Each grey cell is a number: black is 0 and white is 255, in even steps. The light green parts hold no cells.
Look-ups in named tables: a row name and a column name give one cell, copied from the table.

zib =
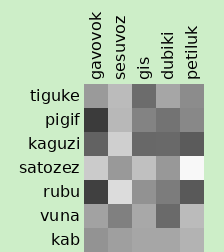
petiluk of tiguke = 140
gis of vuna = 168
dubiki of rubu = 124
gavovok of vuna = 162
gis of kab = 166
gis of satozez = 192
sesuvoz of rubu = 220
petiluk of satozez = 248
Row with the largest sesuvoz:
rubu

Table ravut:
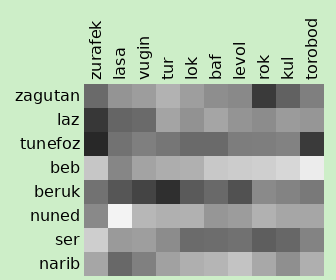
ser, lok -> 107
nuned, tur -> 176
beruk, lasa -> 86
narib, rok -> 168
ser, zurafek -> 206
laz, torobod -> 150
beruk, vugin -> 68
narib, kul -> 143
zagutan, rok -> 58
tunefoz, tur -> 118
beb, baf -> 200
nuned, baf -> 150
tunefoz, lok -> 106
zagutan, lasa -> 148
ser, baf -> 109
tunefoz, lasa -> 114
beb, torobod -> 236
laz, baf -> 165
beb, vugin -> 163
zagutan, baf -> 142

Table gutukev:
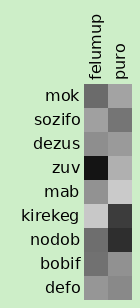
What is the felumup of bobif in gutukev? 113
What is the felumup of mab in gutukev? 146
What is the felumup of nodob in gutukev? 110
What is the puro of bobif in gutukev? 145
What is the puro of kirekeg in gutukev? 60
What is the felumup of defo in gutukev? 150
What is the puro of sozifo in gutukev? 117
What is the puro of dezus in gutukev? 154

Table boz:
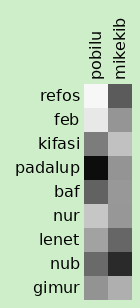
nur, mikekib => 151
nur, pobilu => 198
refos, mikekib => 91
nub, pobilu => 106
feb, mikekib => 149
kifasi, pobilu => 124
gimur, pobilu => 147
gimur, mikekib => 175
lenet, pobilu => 162
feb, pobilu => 232
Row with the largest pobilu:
refos

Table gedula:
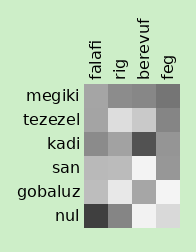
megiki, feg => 117
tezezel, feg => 133
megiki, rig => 140
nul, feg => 217
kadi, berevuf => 82
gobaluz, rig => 232
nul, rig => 133
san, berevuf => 243
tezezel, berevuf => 201
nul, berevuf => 242
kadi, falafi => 139
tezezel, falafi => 164
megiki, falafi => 165
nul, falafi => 63
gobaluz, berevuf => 166
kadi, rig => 162
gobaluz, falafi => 189
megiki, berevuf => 135
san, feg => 151
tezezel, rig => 221
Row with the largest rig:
gobaluz

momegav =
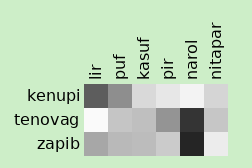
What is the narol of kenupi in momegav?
243
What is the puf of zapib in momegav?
185
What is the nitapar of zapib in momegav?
236
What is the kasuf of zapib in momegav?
188
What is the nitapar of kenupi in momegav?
213
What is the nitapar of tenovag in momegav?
198
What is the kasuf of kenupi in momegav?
217
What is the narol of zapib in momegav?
37
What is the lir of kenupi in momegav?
93
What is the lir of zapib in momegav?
167
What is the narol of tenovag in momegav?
52
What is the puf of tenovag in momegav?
197
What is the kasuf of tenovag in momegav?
191
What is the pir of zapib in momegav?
203

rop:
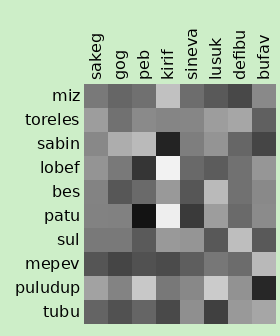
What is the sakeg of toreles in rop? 157
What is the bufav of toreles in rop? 96
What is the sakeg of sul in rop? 121
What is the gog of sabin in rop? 173
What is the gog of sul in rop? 121
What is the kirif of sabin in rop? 35
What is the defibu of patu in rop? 106
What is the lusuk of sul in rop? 88
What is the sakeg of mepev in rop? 85

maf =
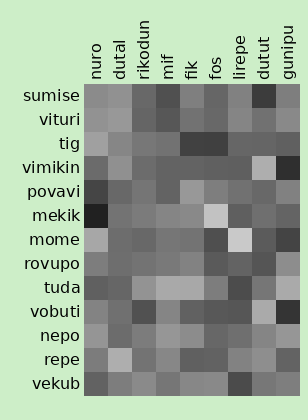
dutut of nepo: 133
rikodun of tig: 119
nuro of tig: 160
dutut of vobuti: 170
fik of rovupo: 130
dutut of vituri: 113
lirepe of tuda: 76
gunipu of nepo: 150
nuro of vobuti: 131
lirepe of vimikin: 95
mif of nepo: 150
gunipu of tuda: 170
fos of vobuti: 88
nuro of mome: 167
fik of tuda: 168
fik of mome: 115
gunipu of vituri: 137
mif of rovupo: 121
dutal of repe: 174
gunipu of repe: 99

